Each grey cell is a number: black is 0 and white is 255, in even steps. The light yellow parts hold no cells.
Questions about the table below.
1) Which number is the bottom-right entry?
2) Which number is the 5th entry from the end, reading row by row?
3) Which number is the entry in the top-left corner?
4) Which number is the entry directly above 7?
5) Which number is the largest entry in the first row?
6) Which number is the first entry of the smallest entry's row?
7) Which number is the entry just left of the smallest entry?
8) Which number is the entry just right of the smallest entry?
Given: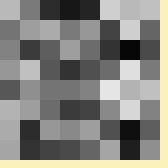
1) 143
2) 74
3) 185
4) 207
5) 207
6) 130
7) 51
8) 74

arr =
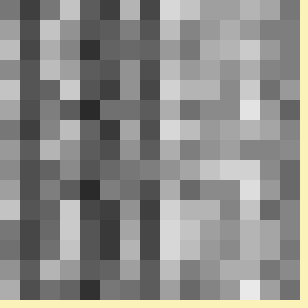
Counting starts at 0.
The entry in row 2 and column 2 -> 173
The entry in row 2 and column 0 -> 188
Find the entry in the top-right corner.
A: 119
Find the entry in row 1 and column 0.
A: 159
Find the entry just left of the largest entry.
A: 153
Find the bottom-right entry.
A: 112
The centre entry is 92
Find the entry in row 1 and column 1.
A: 79
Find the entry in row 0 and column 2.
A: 119
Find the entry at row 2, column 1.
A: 71
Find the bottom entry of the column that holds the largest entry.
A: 233
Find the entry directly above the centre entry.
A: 79
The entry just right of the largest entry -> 159
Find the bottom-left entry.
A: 173
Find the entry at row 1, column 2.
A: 195
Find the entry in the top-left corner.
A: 119
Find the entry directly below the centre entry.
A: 126
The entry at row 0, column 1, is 63
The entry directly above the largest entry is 173
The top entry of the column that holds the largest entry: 180

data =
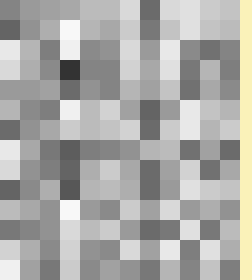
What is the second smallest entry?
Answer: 87
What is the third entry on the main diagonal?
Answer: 126
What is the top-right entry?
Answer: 195
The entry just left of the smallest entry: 138
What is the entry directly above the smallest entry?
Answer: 240
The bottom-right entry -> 126
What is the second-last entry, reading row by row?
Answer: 195
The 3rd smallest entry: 93
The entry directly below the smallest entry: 107
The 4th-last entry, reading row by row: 181
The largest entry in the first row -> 224
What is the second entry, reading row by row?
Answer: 154
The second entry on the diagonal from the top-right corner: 195
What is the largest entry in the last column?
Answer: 203
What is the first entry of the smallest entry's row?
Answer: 217
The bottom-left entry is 240
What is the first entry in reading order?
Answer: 132
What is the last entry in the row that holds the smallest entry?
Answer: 126
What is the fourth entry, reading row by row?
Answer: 168
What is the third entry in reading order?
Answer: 161
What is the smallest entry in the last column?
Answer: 107
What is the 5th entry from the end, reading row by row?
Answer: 120
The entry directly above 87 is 100
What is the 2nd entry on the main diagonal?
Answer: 146
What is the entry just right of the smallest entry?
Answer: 132
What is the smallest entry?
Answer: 51

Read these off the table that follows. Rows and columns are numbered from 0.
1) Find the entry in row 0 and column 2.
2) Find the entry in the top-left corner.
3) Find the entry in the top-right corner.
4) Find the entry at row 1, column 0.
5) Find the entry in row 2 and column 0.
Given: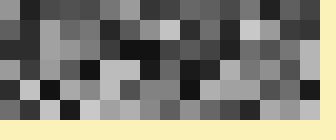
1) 74
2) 149
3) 67
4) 95
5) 45
